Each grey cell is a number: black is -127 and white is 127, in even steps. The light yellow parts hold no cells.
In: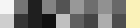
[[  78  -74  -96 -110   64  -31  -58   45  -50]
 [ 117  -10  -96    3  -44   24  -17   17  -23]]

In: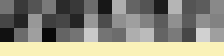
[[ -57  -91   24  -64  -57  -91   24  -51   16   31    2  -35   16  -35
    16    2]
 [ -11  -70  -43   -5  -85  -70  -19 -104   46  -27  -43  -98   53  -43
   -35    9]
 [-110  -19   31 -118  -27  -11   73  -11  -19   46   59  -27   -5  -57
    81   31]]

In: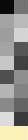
[[  92  -69]
 [  71  -62]
 [  36  -41]
 [   9  -27]
 [-118  -11]
 [  52    3]
 [ -48   15]
 [  36   58]
 [  29   84]]

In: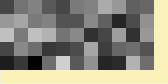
[[ -98  -71 -125  -17   79  -38   17  -90  -84   50  -17]
 [ -57  -11    2  -38  -57   -5    2   43   24  -31  -24]
 [  64   -5   64   50  -11    9  -78  -57   30  -78   24]
 [ -57    9  -17  -71  -65  -51   37  -65  -24  -17  -44]
 [  24   37   -5    2  -44  -44    9  -31  -90  -51   17]]

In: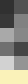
[[-15 -58]
 [-78 -45]
 [-71   1]
 [ 41   7]
 [ 82  20]]

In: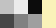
[[ -57    1   31]
 [  66  107 -115]]

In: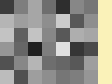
[[ 60 -46  30  14  -9  -1  22]
 [ 67 -31  67   7 -39  46  38]
 [ 22 -25 -95  -1  96 -73 -53]
 [-67  -1  38 -17 -81   7  -9]
 [-46   7  53 -17 -25 -39  30]
 [ 53  30  38  14  75 -39  14]]
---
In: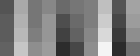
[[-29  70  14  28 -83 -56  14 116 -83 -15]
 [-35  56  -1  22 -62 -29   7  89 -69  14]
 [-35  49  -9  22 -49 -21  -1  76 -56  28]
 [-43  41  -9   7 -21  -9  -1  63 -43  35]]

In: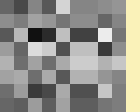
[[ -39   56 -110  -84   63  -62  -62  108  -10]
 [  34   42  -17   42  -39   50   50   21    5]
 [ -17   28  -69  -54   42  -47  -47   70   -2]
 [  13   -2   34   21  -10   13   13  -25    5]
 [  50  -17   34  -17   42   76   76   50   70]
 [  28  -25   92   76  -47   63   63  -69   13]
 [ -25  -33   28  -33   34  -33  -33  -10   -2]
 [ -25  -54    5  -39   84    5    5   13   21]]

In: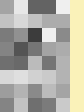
[[ 36 103 -28 -28 111]
 [ 88  95  81  74  51]
 [ 66  88  66  44  44]
 [  4  66 -16  -4  74]
 [ 29  51  10  59  36]
 [ -4  17 -67 111  10]
 [-16 -22  59 -10  51]
 [  4 -43 -10  36  44]]

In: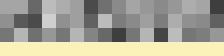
[[ -9  53 -15  23  -9  53   4 -23 -65  -9  53 -58  60  -9  -2  23]
 [ 37  37 -23  60  45  31 -52 -15  10  37  23  10  23  45  37 -65]
 [ 16 -38 -52  79  16  31 -30  60  -2  10  31  -2  45  16  10 -30]]

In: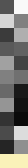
[[ -44  121]
 [ -52   92]
 [ -68   47]
 [ -90   15]
 [  86    0]
 [   0  -15]
 [ -38  -30]
 [  33  -60]
 [ -22 -102]
 [  21 -109]
 [ -76 -117]]

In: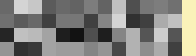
[[ -22   84   71  -36  -22  -28   -2  -28   64  -48   -8   -2  -15]
 [ -90   64   58   35  -97 -109  -48  -97    5   50  -42   77  -42]
 [ -15  -36  -22  -63   -8   -8  -63    5   84  -78  -63   43   64]
 [  21  -78  -70   35   28   28    5   21  -55   50   13   43  -63]]

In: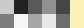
[[ -3 118  38 104 -18]
 [ 75 -93 -38  17 -58]]
